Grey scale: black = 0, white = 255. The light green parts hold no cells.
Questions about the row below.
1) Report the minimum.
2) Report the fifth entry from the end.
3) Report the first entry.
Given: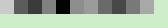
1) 3
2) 155
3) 202

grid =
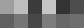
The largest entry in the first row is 198
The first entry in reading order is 159
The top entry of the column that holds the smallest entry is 51
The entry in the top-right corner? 77

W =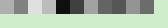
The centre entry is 64
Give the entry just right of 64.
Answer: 162
